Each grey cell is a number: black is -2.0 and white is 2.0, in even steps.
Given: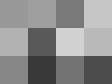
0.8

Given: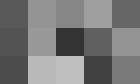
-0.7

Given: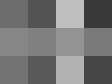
0.1

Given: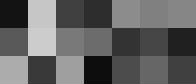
-0.6

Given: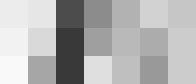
1.8

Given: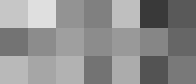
-0.2
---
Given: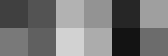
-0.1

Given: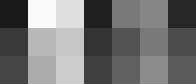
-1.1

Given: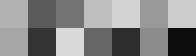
0.6

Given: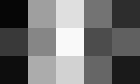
-1.1

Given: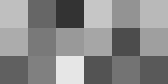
0.7

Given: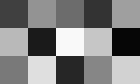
0.9
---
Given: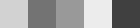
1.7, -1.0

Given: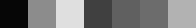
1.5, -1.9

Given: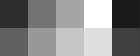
2.0, -1.6

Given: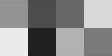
1.7, -1.5

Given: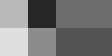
1.5, -1.4

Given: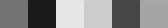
1.6, -1.6

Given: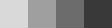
1.4, -1.1

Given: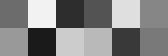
1.8, -1.6

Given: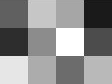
2.0, -1.6
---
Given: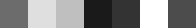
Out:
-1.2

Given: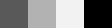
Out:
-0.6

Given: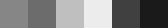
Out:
-1.0

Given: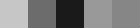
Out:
-0.3

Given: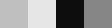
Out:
0.1

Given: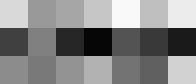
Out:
-1.6

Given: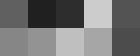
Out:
-1.3

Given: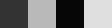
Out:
-1.2

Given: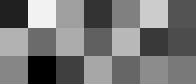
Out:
-1.5
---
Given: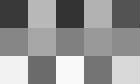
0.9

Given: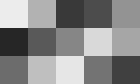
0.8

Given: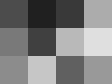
-1.5

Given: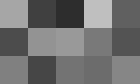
-1.0

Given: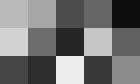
0.6

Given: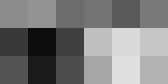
0.3

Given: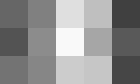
0.0

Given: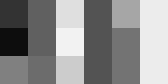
-0.5

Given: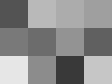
0.9

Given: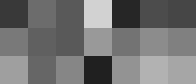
-0.3
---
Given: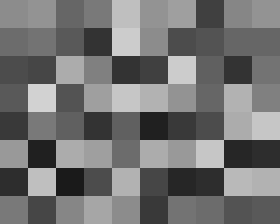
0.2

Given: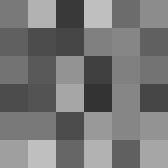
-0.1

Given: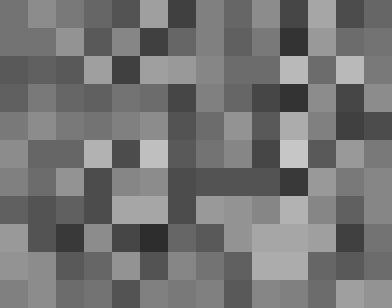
-0.2

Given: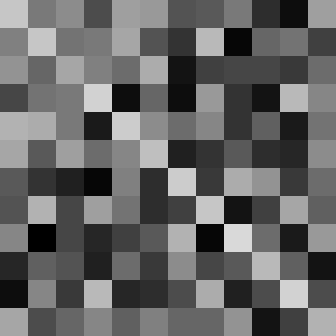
1.1

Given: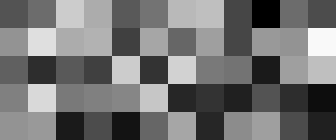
-0.7

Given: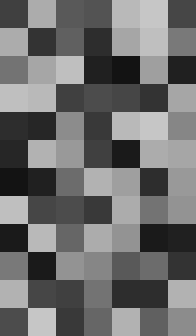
-1.0

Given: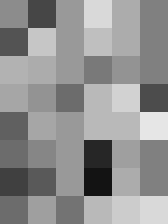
0.2
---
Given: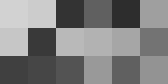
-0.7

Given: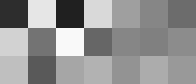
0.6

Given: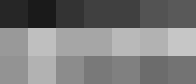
0.2

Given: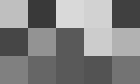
-0.6

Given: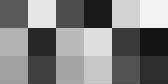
0.6

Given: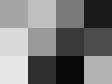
-1.9
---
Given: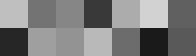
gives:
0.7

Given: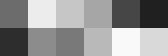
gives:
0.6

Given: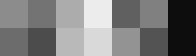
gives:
-0.5

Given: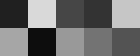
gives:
-0.9

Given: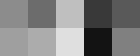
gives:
1.0

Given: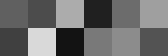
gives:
-1.5

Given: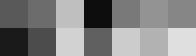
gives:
-0.1
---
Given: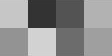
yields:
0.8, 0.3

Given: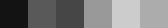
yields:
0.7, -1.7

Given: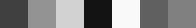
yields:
0.0, -1.0

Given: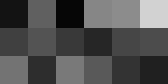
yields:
1.3, -0.2

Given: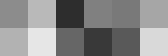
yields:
0.6, 0.8

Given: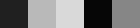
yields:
0.1, -1.5

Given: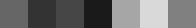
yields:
0.0, -0.4

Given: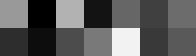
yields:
-0.3, -1.3
